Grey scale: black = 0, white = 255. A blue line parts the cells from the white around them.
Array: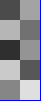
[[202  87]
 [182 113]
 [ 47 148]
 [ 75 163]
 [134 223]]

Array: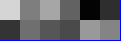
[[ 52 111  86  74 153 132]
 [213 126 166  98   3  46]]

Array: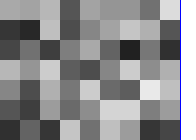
[[ 54  40 191  77 134 163 197 176  85]
 [ 85  62 156 106 141 212 212 126 156]
 [134  77 176 119 204 106  93 233 191]
 [ 48  99  54 197 113 191 156  54  70]
 [ 70 113  62 126 169  99  33 119  48]
 [183 149 204  93  77 134 204 141 176]
 [169 163 183  85 163 149 149 113 220]]

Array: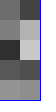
[[109  67]
 [ 87  79]
 [148 142]
 [127 178]
 [ 47 200]]

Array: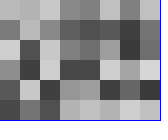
[[142  64 206  72  72 206 165 214]
 [206  80 200 128 110 158  58 110]
 [ 72 116  80 179 192 179 206 192]
 [185 179 200 136 128 192 128 192]
 [122 185 136  95  80  88  64 116]
 [ 88 200  64 150 158  64 102  58]]

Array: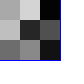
[[191  38  80]
 [109 137  18]
 [169 212   3]]
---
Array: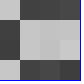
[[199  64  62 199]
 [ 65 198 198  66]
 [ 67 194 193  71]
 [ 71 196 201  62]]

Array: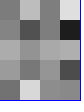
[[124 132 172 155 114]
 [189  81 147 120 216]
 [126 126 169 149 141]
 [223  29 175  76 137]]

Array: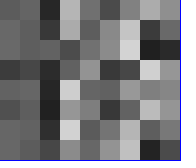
[[ 92 104 105  60  98  80 102 103]
 [100  94  94  71 102  94  98  92]
 [ 39  56  98  44  38  33  47  71]
 [181 171  76  97 206 150 210 139]
 [112  93 113 147 101 126  91 103]
 [ 75 137 139  57  97  56 116 147]
 [129 196 211  71 152  98 181 192]
 [172  59  32 208 127 187  94  35]
 [143 105  42 150 134 149 120  75]]

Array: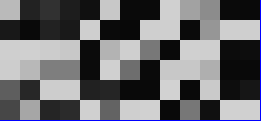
[[186  24 207 205  94  71]
 [ 34   9 208 184  39 166]
 [ 49  34 204 126 205  37]
 [ 29  25 200 126 205  43]
 [ 16 207  11  11  33 208]
 [200  10 179 208  37  99]
 [ 10   8 207 110   9 207]
 [ 10 207 120  10   9 209]
 [208 207   9 200 210   9]
 [162  10 208 199   9 119]
 [140 150 207 175 202  16]
 [ 10 207  12   9  13 209]
 [  9 207  13   9  22 208]]

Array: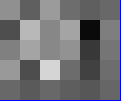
[[144  78 128 153 104]
 [ 95 184 164  77  90]
 [155 135 136 213 104]
 [109 164 146 108  94]
 [ 95  10  56  65  87]
 [104 126 117 109 102]]

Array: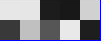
[[231  57]
 [230 192]
 [ 28  86]
 [ 24 233]
 [209  30]]
